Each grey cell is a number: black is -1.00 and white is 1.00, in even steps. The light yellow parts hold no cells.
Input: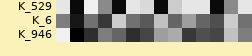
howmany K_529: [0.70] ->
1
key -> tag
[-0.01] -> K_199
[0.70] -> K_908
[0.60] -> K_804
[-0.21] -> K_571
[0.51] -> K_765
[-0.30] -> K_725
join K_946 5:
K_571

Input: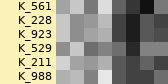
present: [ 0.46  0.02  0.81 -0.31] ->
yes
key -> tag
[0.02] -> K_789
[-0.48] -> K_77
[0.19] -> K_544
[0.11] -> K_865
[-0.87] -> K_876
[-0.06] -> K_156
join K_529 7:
K_789
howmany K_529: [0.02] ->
3
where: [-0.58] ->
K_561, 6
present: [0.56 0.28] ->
no

